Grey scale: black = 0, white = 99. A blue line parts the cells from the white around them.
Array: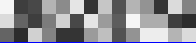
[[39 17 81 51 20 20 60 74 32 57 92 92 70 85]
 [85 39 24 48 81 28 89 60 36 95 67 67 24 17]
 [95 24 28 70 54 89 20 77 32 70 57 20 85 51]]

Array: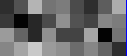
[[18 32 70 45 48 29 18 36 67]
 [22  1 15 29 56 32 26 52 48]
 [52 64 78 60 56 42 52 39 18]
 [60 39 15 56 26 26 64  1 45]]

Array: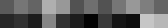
[[15 19 11 52 19 11  1 22  8  5 77 71]
 [35 46 39 68 59 32 43 32 46 59 49 39]]

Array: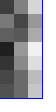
[[12 59 93]
 [20 53 86]
 [24 50 83]
 [27 41 73]
 [31 41 77]
 [37 34 66]
 [47 27 59]]

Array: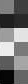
[[ 2 39]
 [12 16]
 [35 64]
 [50 24]
 [61 88]
 [92 47]]

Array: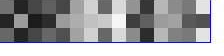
[[14 60 11 17 60 67 75 78 95 24 37 60 63 34 31]
 [40 14 27 40 31 63 81 40 84 54 17 71 50 47 88]
 [44 14 27 37 27 63 81 40 84 57 21 71 54 47 88]]

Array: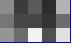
[[46 27 27 20 42]
 [54 23 35 17 69]
 [58 42 94 31 87]]

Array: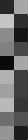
[[ 4 65]
 [15 65]
 [43 32]
 [50 28]
 [54  8]
 [58 11]
 [62 24]
 [69 24]
 [72 21]
 [76 18]]

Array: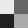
[[13 66]
 [91 40]]
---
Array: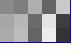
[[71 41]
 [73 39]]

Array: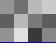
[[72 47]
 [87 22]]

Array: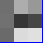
[[21 27]
 [85 87]]

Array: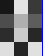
[[68 36]
 [79 15]]

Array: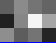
[[52 95]
 [36 45]]

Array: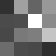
[[30 99]
 [47 49]]

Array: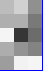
[[68 47]
 [21 42]]
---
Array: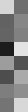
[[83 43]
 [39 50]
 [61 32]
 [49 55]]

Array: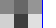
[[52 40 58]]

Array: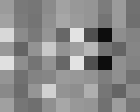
[[60 47 46 54 63 59 58 48 60 44]
 [84 54 47 58 40 88 31  5 55 51]
 [87 55 45 57 40 88 31  5 56 51]
 [53 42 58 81 57 55 68 46 39 54]]

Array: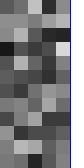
[[35 43 75 18 54]
 [53 69 34 16 14]
 [32 69 39 22 50]
 [31 23 44 58 53]
 [28 49 63 23 23]
 [49 71 65 37 48]]

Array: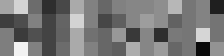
[[64 82 42 18 28 66 50 40 50 52 52 55 71 46 51 12]
 [49 23 31 26 38 66 44 40 59 22 52 18 47 46 83 45]]

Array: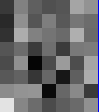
[[22 50 37 31 33 64 57]
 [19 67 50 45 41 68 41]
 [29 56  2 29 60 30 64]
 [54 57 58  4 40 53 22]]

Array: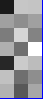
[[10 77 76]
 [48 83 51]
 [15 79 73]
 [69 34 65]]
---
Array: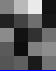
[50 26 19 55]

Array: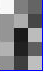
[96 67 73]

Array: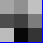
[64 25 20]

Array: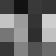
[23 60 18 42]

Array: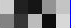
[80 21]

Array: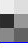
[92 59]

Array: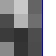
[62 70 30]
